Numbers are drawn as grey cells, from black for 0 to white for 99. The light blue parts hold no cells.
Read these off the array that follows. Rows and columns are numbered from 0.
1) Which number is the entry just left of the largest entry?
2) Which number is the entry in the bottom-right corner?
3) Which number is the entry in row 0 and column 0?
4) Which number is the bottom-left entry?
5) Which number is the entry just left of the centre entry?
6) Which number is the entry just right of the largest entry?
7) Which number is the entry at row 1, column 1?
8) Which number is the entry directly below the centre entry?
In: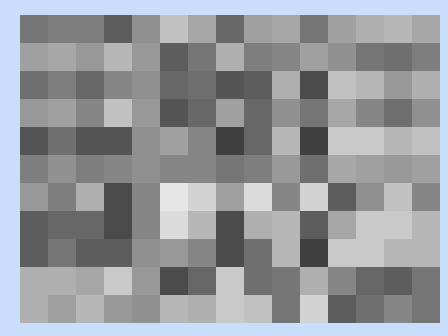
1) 52
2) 46
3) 46
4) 68
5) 52
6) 82
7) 65
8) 62

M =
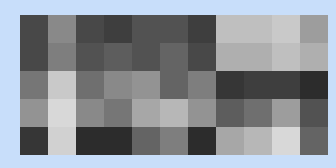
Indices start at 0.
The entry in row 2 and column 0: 46
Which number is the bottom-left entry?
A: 21
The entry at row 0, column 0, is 28
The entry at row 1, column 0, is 28
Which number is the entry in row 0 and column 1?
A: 53
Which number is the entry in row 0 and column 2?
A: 28
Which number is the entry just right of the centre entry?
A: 49
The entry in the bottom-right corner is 39
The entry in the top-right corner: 61
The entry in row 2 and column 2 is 43
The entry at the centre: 39

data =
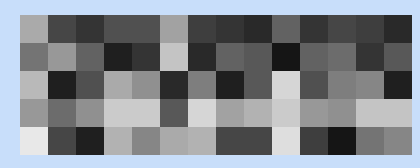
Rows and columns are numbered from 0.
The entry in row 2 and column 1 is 12
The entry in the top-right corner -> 16
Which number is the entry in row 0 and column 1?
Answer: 27
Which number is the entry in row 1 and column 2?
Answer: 38
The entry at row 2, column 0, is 72
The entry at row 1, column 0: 45
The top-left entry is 66
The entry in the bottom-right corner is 52
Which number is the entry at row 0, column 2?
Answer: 20
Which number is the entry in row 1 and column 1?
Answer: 59
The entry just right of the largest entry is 27
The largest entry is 90

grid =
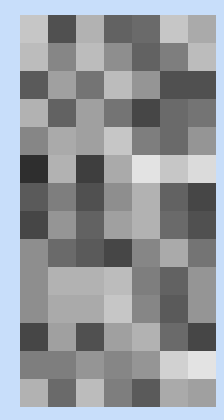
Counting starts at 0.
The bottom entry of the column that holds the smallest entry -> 69
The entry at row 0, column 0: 77
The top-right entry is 66
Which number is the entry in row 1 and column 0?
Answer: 73
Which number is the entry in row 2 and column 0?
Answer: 35
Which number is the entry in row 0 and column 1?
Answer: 31
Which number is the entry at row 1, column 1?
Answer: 52
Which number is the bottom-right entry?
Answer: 62
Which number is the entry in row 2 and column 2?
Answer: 45
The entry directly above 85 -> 58
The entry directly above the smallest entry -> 52

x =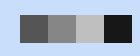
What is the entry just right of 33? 52
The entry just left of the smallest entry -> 74
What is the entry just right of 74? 9

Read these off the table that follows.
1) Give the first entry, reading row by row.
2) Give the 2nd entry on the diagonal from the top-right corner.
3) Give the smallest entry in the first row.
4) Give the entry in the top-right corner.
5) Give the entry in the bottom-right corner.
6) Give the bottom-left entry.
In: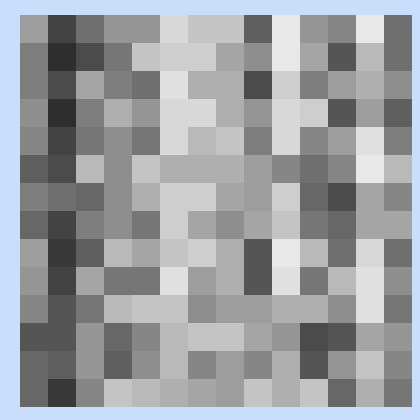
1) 61
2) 72
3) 26
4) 43
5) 46
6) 40
